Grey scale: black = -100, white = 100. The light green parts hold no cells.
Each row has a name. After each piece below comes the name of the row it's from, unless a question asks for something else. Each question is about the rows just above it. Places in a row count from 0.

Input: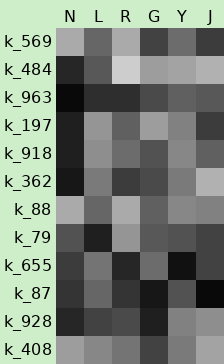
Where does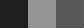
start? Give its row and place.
k_79, 1
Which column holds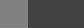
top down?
J
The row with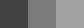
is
k_408

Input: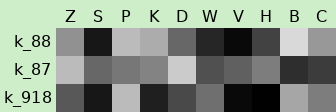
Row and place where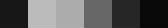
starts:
k_88, 1
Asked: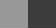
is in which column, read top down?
C
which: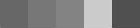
k_87
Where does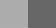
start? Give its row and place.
k_88, 3
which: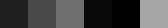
k_918
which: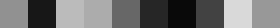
k_88
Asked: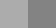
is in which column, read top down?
K

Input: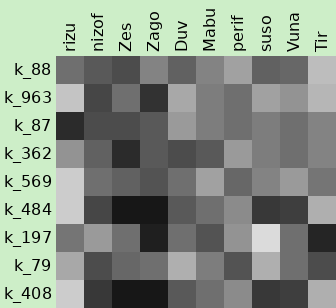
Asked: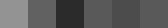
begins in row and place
k_362, 0
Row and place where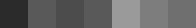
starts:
k_362, 2
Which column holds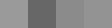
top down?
perif
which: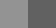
k_362
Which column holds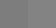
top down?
suso
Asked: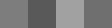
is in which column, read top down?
Mabu
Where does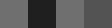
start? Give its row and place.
k_197, 2

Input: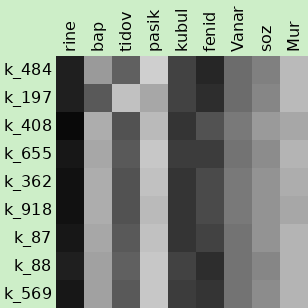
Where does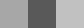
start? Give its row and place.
k_87, 1
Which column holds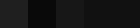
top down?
rine
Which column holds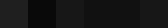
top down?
rine

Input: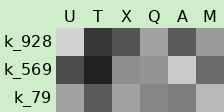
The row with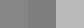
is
k_79
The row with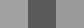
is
k_928
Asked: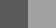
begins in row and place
k_79, 1
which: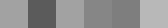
k_79

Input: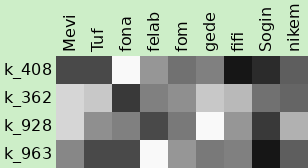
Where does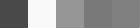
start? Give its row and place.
k_963, 2
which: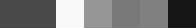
k_963
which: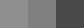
k_928
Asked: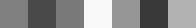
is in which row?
k_928

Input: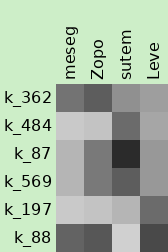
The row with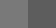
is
k_569
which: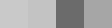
k_484
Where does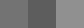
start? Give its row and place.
k_362, 0

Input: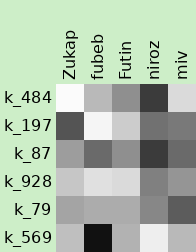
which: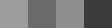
k_87
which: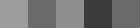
k_87
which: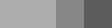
k_79
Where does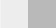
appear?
k_569

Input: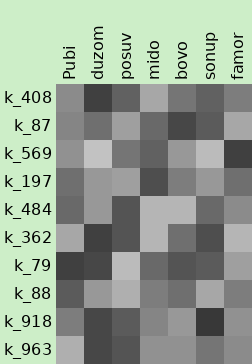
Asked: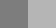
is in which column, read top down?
bovo
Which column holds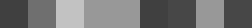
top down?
duzom
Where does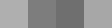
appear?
k_88
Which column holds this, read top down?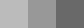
sonup
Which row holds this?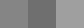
k_87
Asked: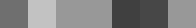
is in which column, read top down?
duzom
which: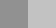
k_569

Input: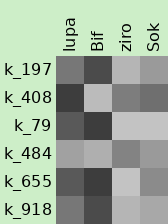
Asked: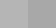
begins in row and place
k_918, 2
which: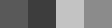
k_655
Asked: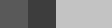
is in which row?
k_79
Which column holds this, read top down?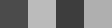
Bif

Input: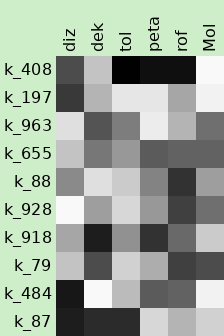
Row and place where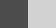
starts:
k_79, 1
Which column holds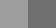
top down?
Mol
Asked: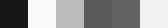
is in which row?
k_484
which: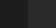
k_87

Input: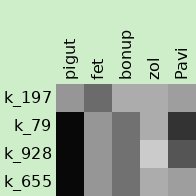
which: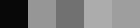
k_655
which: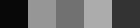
k_79

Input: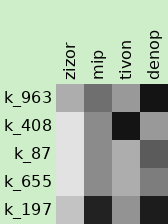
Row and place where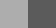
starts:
k_87, 2
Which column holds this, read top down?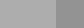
tivon
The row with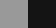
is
k_963
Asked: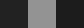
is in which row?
k_197
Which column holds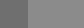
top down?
mip
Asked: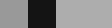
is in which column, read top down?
tivon
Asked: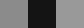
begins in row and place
k_408, 1

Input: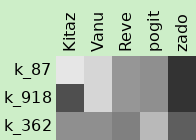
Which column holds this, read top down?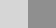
Vanu
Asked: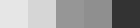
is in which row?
k_87

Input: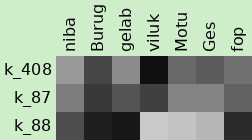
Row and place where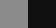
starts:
k_408, 2
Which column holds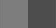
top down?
niba

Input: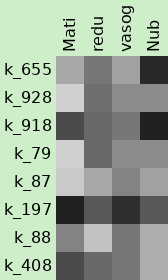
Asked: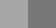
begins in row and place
k_655, 0
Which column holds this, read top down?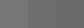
redu
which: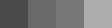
k_408
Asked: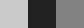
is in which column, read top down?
Mati
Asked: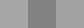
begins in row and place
k_87, 1

